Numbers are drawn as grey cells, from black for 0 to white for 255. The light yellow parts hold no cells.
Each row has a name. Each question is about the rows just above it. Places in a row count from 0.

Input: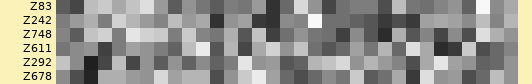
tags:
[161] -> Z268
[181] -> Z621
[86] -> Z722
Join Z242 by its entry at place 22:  Z722
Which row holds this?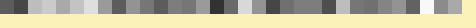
Z83
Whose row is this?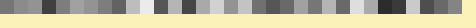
Z611
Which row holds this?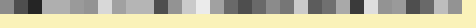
Z678

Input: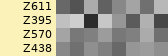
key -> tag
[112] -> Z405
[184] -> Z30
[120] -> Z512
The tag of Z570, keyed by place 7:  Z405
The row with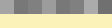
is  Z570
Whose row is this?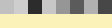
Z395

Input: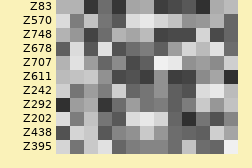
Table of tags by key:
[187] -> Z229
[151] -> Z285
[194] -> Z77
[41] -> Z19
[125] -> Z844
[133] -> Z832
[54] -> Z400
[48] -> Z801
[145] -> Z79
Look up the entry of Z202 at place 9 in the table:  Z801
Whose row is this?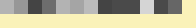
Z748
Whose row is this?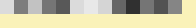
Z202
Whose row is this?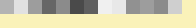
Z707
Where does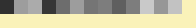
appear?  Z292

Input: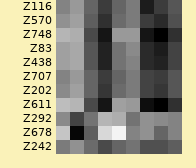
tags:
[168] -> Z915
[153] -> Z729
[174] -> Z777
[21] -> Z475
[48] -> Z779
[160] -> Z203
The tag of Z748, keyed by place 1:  Z777
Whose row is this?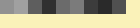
Z570
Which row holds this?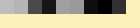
Z611
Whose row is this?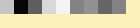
Z678
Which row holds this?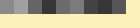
Z202

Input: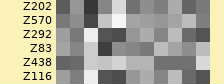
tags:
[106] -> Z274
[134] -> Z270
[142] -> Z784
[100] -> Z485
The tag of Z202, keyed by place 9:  Z485
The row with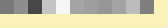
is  Z570
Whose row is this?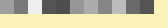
Z292
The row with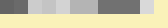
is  Z438

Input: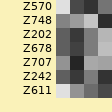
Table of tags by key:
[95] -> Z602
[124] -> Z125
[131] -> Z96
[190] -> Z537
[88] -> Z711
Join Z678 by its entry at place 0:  Z602
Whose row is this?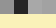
Z707
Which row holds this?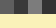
Z242
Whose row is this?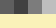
Z678

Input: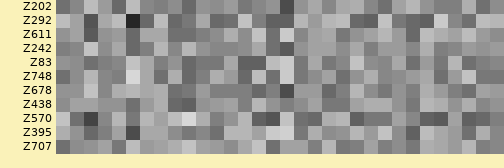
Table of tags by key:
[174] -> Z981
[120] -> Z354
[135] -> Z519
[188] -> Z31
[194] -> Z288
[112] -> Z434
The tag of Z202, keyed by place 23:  Z434
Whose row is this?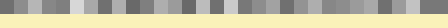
Z748
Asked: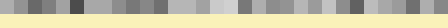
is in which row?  Z395
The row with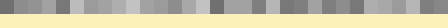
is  Z707
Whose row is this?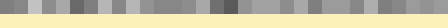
Z242
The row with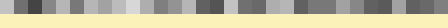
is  Z570

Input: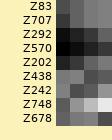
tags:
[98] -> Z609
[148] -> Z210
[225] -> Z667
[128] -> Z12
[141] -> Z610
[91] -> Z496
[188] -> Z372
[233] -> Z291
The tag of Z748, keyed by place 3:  Z291
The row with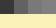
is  Z707
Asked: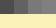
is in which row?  Z83

